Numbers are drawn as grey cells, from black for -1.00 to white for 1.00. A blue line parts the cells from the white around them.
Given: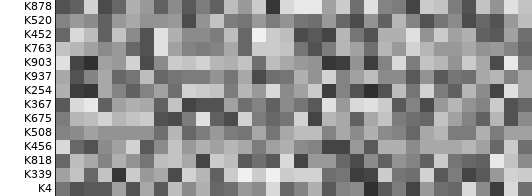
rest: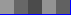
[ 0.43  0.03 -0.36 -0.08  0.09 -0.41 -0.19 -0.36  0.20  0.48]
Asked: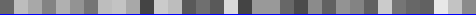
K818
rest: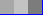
[-0.13 -0.19  0.53  0.26  0.03 -0.24  0.43 -0.36  0.09]

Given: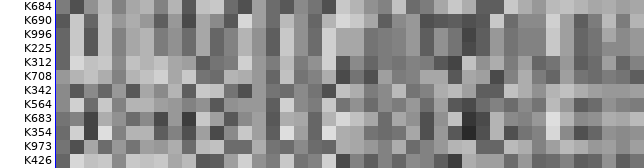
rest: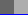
[ 0.31  0.19  0.02  0.36 -0.15  0.02  0.19  0.41  0.46 -0.20 -0.20  0.46
  0.36  0.02  0.25  0.46  0.36  0.19  0.25  0.08  0.25]
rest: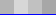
[-0.15  0.31  0.14 -0.37  0.14  0.51 -0.58 -0.42  0.41  0.08  0.02  0.19
  0.74  0.41  0.08  0.14  0.36  0.31  0.46]
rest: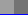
[-0.15 -0.03 -0.09 -0.26]

